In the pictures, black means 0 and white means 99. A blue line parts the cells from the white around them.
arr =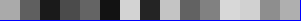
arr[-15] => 66
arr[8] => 76
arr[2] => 10
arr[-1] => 68
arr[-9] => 82

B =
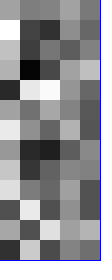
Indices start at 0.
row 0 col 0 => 63
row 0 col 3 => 63
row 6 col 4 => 33
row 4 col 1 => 90
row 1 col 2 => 19
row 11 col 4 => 70
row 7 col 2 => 12
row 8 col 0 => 77
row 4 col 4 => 40
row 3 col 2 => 28
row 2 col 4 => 50
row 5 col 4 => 34
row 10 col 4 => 32
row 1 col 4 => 40
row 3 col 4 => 74
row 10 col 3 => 56
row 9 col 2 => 40
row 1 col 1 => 26
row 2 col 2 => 46
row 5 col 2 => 65
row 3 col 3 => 63

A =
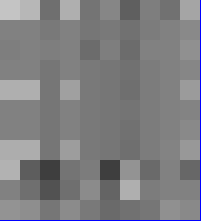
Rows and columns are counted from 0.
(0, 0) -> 76
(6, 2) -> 46
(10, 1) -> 55
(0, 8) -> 44
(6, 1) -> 50
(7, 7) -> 48
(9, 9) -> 50
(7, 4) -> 47
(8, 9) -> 40
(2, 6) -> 42
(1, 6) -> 44
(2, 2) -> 49
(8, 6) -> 57
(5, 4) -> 47
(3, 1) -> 50
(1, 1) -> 50
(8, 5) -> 24
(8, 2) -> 24
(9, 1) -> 43
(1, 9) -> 53
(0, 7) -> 49
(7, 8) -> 51
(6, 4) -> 47
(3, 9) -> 52
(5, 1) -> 50
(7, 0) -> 67
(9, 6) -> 68
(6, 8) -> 50
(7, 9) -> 59
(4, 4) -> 47
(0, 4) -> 45
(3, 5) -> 46
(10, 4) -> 47
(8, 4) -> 48

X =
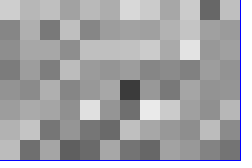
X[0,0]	80
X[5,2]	64
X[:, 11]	[74, 60, 62, 57, 58, 71, 54, 45]
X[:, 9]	[79, 76, 88, 50, 64, 62, 55, 59]
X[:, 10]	[40, 62, 59, 61, 57, 56, 73, 51]
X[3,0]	48
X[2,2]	65
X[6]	[69, 76, 46, 58, 46, 41, 74, 65, 59, 55, 73, 54]
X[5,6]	43
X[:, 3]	[63, 74, 55, 73, 52, 56, 58, 37]
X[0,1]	71
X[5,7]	91
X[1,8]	69
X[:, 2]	[74, 47, 65, 49, 68, 64, 46, 64]
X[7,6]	45
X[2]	[55, 65, 65, 55, 74, 74, 75, 79, 66, 88, 59, 62]
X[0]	[80, 71, 74, 63, 72, 67, 84, 79, 65, 79, 40, 74]
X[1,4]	52
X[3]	[48, 61, 49, 73, 60, 58, 61, 52, 54, 50, 61, 57]

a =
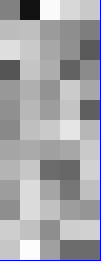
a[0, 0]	50
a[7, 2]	62
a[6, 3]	89
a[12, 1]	98
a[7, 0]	64
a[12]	[77, 98, 62, 42, 42]
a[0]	[50, 7, 97, 84, 78]
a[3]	[33, 76, 67, 38, 54]
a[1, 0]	73
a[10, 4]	58
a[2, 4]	35
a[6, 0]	53
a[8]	[70, 77, 42, 40, 81]
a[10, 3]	61
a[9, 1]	85
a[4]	[59, 68, 57, 79, 65]
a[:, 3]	[84, 55, 56, 38, 79, 76, 89, 65, 40, 46, 61, 80, 42]
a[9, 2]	64

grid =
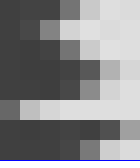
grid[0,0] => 25
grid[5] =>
[40, 74, 83, 86, 86, 86, 86]
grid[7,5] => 80
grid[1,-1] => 86
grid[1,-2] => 85
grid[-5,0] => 25
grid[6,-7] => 25
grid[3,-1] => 83
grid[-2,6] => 62
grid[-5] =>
[25, 24, 24, 26, 34, 69, 83]
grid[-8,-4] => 45
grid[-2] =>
[25, 24, 25, 26, 25, 31, 62]
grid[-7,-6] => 28
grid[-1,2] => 25
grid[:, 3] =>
[45, 82, 45, 26, 28, 86, 26, 27]

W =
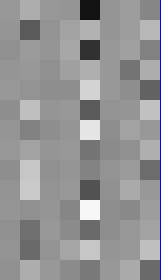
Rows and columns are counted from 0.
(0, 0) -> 59
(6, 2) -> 55
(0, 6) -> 61
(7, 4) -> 45
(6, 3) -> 58
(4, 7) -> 38
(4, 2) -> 55
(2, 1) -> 60
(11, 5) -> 55
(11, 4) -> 41
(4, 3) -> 55
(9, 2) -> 57
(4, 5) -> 59
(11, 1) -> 43
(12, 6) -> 59
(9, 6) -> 66
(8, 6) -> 60
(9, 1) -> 78
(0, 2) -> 59
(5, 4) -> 35
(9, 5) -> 56
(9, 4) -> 32
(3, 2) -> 56
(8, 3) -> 58
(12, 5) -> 58
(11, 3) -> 54
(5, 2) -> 58
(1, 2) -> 57
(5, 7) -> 75
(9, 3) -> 59
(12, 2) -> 57
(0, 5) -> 58

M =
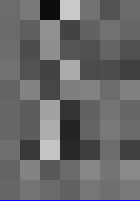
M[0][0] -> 42
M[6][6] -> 41
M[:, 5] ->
[32, 44, 39, 30, 42, 45, 47, 42, 45, 43]
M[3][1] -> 32
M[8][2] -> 34
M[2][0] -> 42
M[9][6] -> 47
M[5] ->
[40, 36, 63, 20, 38, 45, 40]
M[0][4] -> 44
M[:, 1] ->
[47, 37, 30, 32, 51, 36, 36, 22, 51, 45]
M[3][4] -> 29
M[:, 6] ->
[41, 40, 31, 25, 50, 40, 41, 25, 53, 47]
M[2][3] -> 33
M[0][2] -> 5
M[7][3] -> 16
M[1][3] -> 26
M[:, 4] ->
[44, 38, 31, 29, 51, 38, 39, 24, 52, 46]
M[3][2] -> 26
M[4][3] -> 49

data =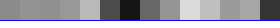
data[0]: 54
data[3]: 59
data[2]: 56
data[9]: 85

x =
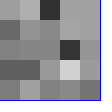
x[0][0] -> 61
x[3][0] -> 37
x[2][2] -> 52
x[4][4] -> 45
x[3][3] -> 81
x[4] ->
[48, 62, 50, 53, 45]
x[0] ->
[61, 68, 19, 63, 63]
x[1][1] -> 57

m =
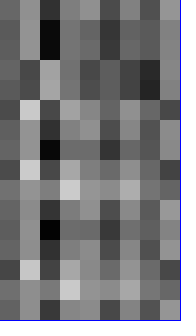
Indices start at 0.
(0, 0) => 40
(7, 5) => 20
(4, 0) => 35
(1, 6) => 38
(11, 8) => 51
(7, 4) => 42
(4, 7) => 14
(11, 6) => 43
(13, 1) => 77
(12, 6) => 52
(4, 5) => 36
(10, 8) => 59
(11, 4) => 41
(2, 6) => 40
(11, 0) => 36
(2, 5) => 22
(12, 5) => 29
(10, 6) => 53
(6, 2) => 19
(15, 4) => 54
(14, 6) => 65
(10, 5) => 30
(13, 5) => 41
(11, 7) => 37
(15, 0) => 38
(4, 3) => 45
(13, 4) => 53
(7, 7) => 33
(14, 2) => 47
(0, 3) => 49
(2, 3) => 45
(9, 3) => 79
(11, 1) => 56
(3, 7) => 16
